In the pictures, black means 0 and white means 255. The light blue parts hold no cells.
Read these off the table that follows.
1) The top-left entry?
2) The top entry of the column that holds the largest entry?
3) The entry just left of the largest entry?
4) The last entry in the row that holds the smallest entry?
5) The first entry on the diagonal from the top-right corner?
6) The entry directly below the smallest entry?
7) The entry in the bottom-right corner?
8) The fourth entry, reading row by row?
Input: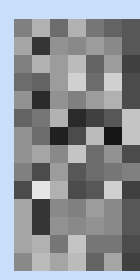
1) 128
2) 177
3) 75
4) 196
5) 87
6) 146
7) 64
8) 177

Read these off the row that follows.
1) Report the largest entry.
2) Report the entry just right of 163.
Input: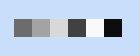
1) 249
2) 216

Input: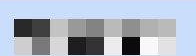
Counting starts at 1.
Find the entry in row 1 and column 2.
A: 63
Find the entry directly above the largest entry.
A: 177
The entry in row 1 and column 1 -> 41
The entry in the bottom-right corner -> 226
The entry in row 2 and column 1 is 206

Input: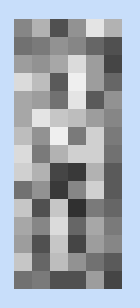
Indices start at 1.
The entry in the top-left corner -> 134
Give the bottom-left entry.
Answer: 113
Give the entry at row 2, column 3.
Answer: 146
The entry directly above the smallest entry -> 134
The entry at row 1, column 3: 80
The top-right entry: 178
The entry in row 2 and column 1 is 113
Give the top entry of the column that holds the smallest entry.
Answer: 146
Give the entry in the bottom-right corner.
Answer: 69
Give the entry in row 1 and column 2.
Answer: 178
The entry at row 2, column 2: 122
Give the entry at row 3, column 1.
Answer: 157

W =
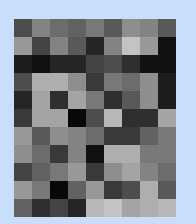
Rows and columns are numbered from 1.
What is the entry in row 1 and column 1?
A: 77
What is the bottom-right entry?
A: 183
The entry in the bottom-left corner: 98
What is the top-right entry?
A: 89
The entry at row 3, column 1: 28
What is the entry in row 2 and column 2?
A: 68
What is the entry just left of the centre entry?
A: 8
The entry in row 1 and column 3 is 108
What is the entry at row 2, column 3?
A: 131
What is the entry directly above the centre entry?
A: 120
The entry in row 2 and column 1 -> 152
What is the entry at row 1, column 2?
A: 131
